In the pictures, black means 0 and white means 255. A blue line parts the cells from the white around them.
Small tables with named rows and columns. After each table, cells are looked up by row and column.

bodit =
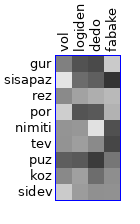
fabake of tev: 70
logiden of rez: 162
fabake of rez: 185
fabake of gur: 202
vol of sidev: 203
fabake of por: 178
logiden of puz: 89
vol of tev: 147
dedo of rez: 174
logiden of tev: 158
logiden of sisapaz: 108
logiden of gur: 82
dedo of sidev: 144
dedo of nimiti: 225
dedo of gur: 74
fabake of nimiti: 80

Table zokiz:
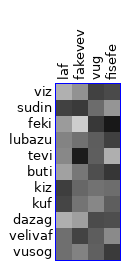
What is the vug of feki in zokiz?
56
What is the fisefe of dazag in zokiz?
78
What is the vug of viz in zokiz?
65
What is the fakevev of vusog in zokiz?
130
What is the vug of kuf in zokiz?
135
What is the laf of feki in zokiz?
155
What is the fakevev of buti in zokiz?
119
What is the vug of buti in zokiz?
78
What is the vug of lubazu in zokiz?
93
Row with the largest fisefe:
tevi

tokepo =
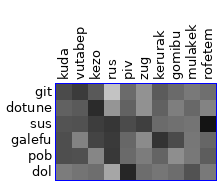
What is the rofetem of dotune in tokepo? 131
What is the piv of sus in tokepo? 75
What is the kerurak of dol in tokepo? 118
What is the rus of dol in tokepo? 166
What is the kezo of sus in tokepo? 61
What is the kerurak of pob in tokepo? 100
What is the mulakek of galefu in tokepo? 119
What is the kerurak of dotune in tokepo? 97
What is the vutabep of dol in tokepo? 116
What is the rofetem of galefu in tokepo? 102
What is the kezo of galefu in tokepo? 68
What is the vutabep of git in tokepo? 59
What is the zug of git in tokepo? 146
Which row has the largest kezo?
pob

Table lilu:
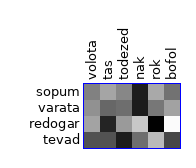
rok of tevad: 186
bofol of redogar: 251
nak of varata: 27
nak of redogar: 200
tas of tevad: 82
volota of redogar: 163
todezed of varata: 110
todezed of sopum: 135
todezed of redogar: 154

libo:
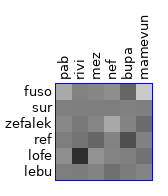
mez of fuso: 134
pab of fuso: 169
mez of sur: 126
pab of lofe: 143
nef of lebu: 112
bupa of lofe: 128
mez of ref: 102
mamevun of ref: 129

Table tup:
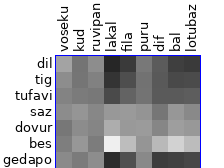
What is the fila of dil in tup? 58
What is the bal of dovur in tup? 158
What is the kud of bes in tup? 151
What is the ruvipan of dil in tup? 141
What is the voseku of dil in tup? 163
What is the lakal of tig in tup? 52
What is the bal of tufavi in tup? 90
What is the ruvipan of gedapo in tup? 141
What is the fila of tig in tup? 78
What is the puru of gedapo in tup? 137
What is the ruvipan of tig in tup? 129
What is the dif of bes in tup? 185
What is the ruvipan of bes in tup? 124
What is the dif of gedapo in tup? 61
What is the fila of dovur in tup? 153
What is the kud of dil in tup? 116

